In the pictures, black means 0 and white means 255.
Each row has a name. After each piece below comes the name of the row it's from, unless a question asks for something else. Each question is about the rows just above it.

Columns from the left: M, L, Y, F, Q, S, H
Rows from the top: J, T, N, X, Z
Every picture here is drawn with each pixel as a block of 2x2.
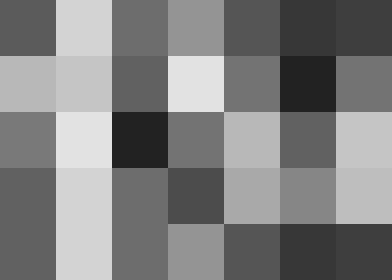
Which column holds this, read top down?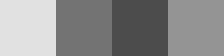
F
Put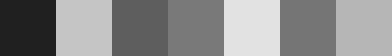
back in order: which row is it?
N
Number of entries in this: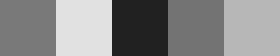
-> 5
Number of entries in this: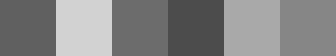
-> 6
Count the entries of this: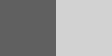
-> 2

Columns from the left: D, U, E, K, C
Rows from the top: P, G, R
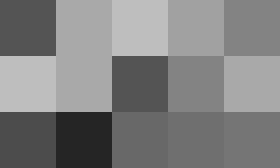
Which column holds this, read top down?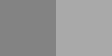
C
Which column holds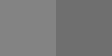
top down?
K
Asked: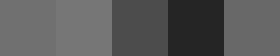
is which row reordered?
R
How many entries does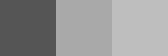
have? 3
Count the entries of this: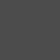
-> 1
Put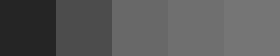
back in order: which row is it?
R
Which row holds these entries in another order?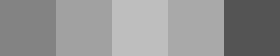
P

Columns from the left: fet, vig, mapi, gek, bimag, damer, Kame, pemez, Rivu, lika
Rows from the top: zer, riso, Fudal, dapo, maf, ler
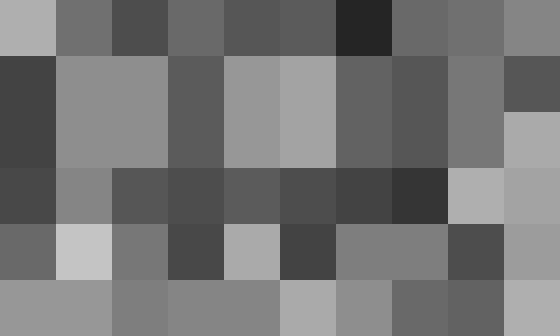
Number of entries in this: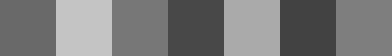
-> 7
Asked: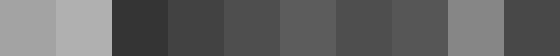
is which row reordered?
dapo

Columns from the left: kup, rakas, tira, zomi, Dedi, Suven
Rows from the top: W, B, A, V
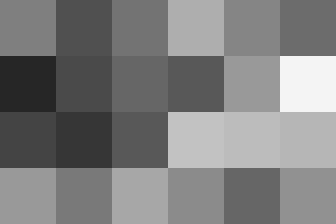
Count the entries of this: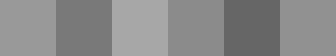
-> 6
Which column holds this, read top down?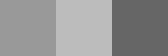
Dedi
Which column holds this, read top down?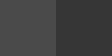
rakas
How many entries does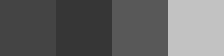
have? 4
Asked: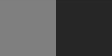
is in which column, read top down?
kup
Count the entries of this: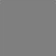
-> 1
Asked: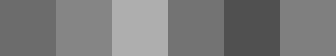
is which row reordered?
W

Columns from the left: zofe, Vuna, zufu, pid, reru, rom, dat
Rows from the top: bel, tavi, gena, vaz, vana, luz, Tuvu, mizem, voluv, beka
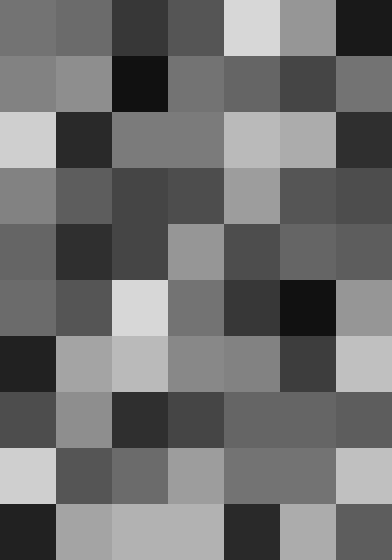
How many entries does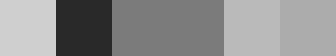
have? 6
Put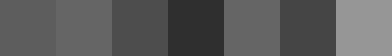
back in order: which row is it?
vana
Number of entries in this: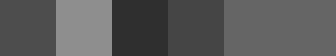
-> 6
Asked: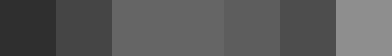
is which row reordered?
mizem
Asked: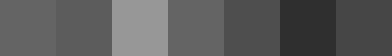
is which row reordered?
vana
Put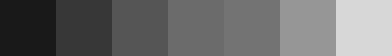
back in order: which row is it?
bel

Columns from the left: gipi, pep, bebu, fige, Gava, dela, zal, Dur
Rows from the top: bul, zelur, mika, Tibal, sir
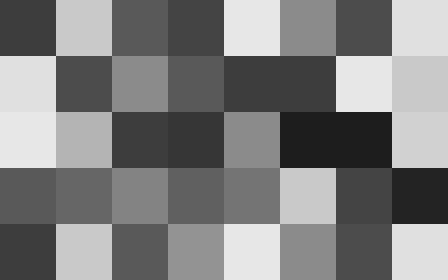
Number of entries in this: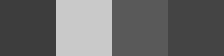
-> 4
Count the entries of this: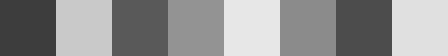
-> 8
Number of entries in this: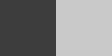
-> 2
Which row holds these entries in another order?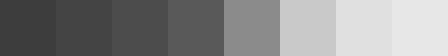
bul

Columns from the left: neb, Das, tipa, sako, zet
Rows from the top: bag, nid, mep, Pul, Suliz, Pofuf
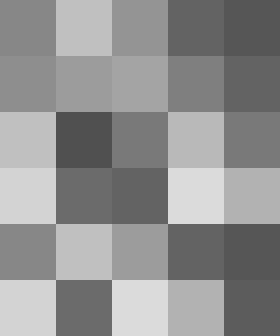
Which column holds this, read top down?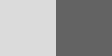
sako
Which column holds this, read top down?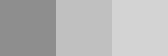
neb
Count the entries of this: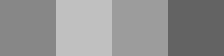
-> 4
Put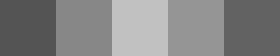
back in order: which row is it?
bag
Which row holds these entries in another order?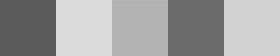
Pofuf

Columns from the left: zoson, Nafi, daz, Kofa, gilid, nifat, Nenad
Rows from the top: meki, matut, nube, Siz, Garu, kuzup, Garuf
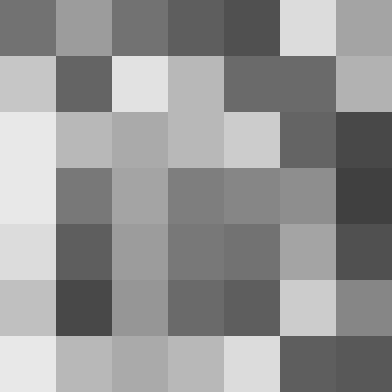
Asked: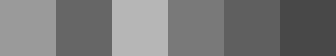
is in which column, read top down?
Nafi
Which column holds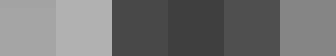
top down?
Nenad
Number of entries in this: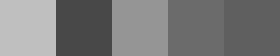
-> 5
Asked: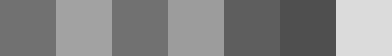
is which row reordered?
meki
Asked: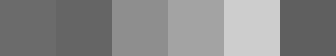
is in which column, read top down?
nifat
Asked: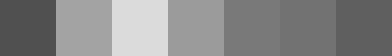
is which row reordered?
Garu

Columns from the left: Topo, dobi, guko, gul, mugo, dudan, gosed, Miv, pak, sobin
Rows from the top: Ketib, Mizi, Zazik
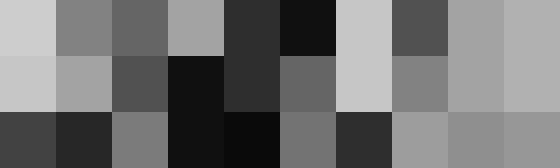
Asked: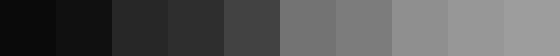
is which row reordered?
Zazik
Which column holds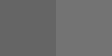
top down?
dudan
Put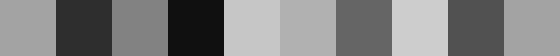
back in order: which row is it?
Ketib

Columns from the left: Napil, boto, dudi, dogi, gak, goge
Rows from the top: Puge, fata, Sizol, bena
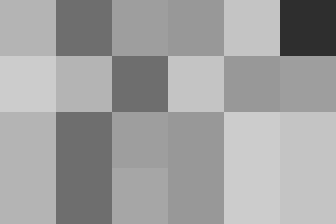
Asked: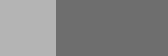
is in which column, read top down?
boto
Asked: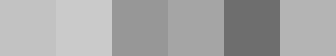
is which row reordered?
bena

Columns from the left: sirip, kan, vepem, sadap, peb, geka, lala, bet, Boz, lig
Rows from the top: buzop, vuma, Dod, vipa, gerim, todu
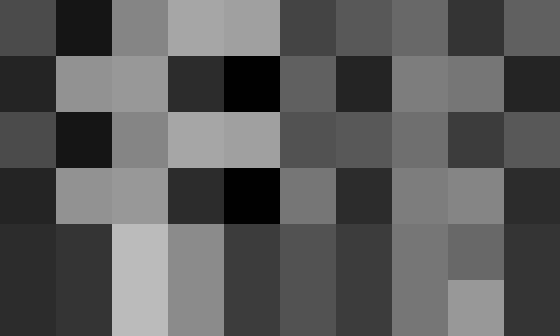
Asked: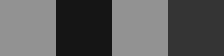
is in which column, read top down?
kan
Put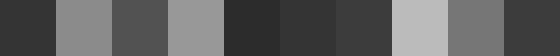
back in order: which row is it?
todu

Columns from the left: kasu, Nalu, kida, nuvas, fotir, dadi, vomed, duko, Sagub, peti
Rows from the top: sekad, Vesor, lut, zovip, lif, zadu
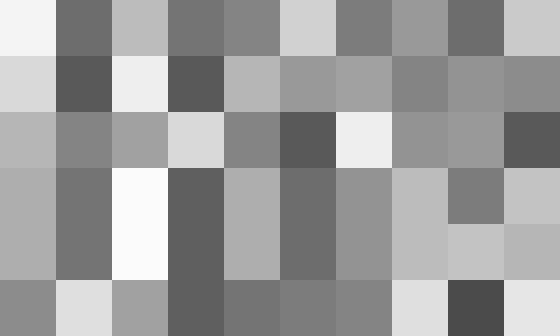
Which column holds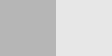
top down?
peti
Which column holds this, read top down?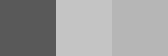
peti
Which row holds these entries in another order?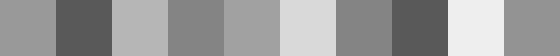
lut

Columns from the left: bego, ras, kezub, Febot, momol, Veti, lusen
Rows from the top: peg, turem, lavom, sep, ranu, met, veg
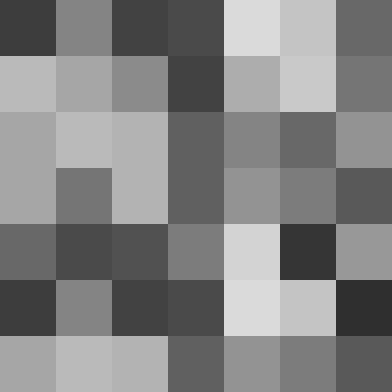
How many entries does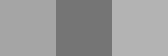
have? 3
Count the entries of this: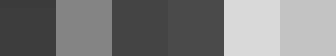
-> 6
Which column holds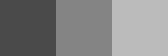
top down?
ras
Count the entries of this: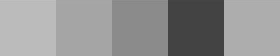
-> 5
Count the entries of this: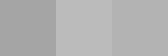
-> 3
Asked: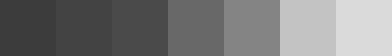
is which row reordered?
peg
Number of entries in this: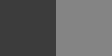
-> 2

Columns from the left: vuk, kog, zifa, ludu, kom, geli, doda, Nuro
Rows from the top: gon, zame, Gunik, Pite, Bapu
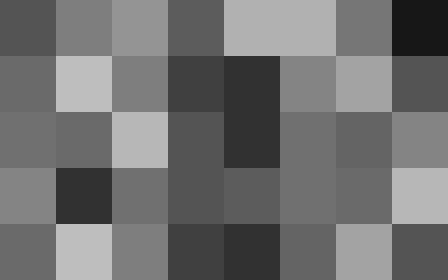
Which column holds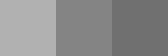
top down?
geli
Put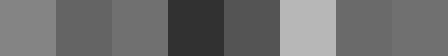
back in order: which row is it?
Gunik

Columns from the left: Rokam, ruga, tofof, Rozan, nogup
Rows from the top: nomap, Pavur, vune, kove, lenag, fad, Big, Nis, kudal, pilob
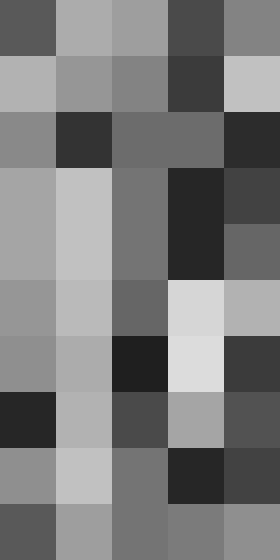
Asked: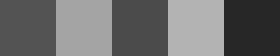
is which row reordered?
Nis
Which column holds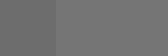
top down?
tofof

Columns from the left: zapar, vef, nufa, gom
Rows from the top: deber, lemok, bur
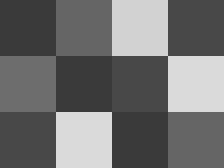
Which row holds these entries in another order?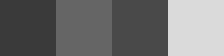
bur
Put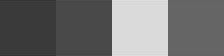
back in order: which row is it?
bur
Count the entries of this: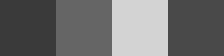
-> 4
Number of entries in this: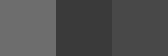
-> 3

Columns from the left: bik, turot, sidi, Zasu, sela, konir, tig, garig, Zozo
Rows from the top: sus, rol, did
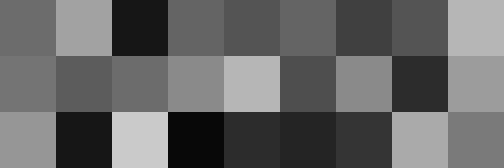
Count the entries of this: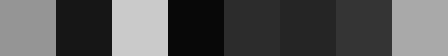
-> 8
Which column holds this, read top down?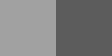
turot
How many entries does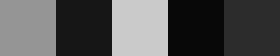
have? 5
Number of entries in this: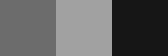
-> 3
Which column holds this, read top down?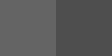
konir
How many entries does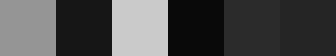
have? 6

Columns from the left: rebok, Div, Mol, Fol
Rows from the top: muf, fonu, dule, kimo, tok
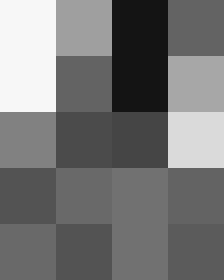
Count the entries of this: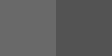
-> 2
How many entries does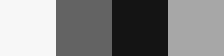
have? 4
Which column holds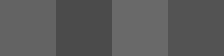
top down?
Div
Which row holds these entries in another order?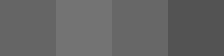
kimo
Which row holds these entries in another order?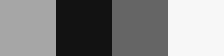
fonu
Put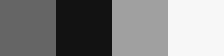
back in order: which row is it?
muf
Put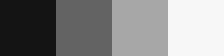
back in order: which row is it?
fonu

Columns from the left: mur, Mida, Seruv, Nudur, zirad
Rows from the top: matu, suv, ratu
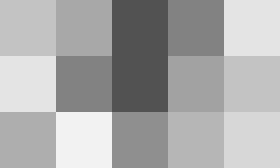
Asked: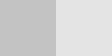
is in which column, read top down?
mur
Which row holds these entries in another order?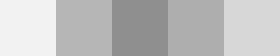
ratu
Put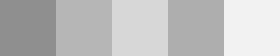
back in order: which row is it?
ratu
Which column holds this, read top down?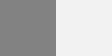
Mida
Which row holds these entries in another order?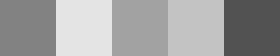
suv

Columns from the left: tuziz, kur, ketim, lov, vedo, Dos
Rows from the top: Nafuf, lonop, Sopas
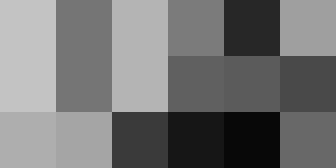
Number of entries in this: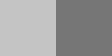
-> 2
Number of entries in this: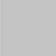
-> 1
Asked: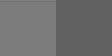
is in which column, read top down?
lov
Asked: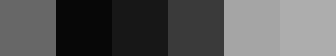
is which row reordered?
Sopas
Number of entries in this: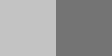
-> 2
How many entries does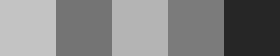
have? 5
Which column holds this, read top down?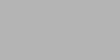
ketim

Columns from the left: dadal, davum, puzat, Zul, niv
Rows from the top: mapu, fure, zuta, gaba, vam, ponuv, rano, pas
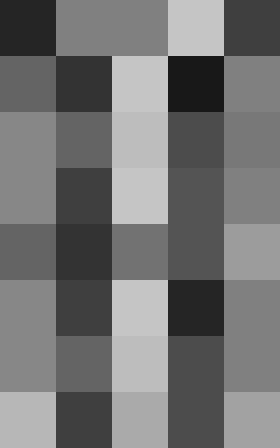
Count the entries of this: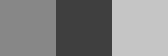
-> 3
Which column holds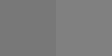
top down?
niv
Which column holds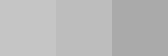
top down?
puzat
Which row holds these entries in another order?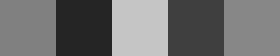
ponuv
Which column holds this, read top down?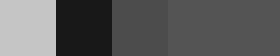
Zul
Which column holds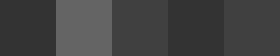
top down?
davum
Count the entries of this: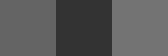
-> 3

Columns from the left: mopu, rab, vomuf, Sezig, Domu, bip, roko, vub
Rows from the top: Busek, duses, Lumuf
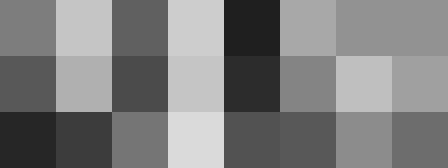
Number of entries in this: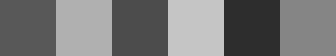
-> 6
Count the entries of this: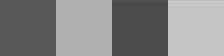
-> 4

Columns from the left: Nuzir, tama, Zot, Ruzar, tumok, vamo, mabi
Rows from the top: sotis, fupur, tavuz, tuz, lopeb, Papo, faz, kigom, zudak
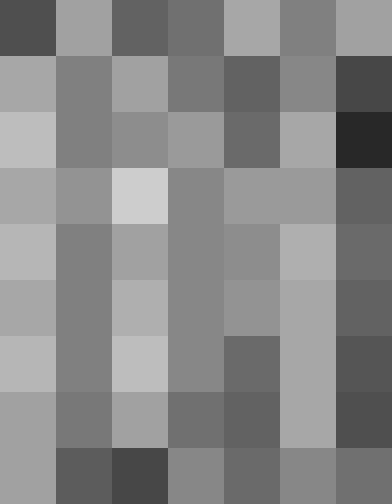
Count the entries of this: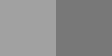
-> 2
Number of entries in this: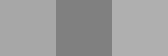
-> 3
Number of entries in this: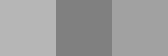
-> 3
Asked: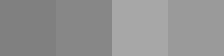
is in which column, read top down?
vamo
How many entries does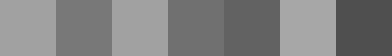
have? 7
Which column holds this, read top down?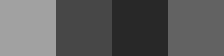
mabi
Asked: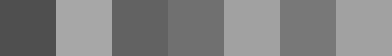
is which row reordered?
kigom

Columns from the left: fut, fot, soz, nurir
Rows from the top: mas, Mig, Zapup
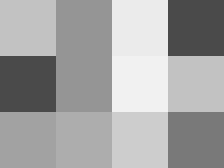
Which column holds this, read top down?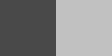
nurir
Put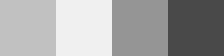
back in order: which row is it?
Mig
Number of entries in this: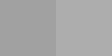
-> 2
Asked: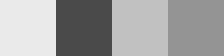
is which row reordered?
mas

